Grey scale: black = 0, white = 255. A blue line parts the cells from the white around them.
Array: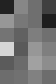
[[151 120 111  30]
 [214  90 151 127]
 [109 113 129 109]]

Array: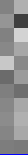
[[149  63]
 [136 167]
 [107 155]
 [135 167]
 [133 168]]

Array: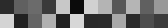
[[212  33 100 176  33 215  41  42 168  42  77  59]]

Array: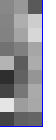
[[132 174 205]
 [114 128 166]
 [ 46  98 149]
 [229 157 168]]

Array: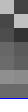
[[ 71 193]
 [103  90]
 [143 139]]

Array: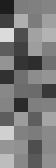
[[ 63 175 124 160]
 [ 93  65 158 129]
 [ 49 112 141 148]
 [132  42 127 129]
 [208 129 124 137]
 [189 136  89 144]]

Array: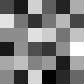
[[226 118  50 119 185  69]
 [ 24 145  78  54 143 254]
 [136  34 215   2  40 103]]
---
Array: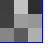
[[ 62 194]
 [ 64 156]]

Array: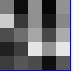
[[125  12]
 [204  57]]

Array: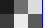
[[ 27 112]
 [ 63 235]]

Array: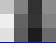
[[197 129]
 [238  99]]

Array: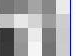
[[117 131]
 [193 231]]

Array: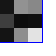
[[ 21 146]
 [ 62  13]]
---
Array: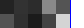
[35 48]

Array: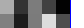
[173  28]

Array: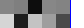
[133  29]

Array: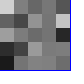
[208  71 107 123 109]

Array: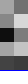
[165 215]

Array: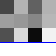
[ 70 151  12]
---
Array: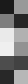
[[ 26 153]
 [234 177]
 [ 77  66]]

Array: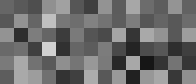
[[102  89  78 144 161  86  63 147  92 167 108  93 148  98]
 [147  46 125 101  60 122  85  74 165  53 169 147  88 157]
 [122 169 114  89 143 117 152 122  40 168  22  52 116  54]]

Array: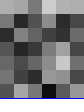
[[174 166 120 204 177 174]
 [ 43 130  99  64  50 107]
 [103  75 102 141 200 111]
 [ 82 166 119  14  90 152]]

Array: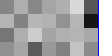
[[134 174 136 165 175 217  86]
 [118 174 204 164 176 180 169]]

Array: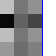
[[192 119 145]
 [190 118 146]]

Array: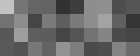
[[194 117 101  99  50  61 142 143  77  85]
 [ 87 158  94  93  69  85 114 132  74  69]]

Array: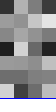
[[ 50 178 125  60]
 [135 166 146 123]
 [154 152 142 191]
 [210  64 109 189]]

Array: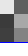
[[231  95]
 [ 63 131]]

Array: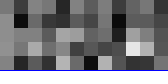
[[120  61 131 119  38 130  92 125  61  99 119  52]
 [142 129 129  91 165 157  98 110  30 160 127  83]
 [131  37  91  49 180 106  14 178  84  51  54 116]]
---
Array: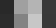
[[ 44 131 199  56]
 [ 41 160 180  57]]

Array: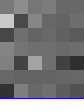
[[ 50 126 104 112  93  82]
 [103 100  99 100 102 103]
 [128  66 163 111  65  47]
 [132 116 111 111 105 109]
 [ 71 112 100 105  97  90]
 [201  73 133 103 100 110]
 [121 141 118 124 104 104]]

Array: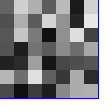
[[ 73  15  60  29 136 172 176]
 [182 110 223  96  55 172  43]
 [ 33  43 159  22  72  78  85]
 [ 83  29 115  91 139 110 168]
 [ 86 197 122  17 144 221  66]
 [ 79 174  91 213 146  37 232]
 [100 207 175  92 187  26 209]]

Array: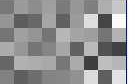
[[129  95 110 131 134 145 220  94 227]
 [102 177 173 169 119 171  63 190 182]
 [172 151 117 133 166  97 186  81  66]
 [117 160 148 116 183 164 158 117 178]
 [148  93 104 165  97 155 222  70 250]
 [120 155 141 159 123 150 127 174 199]]

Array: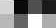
[[184  99 254 173]
 [213  10  80  26]]

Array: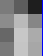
[[121 197 167]
 [103 199 171]
 [140 186 134]
 [123  93  30]]
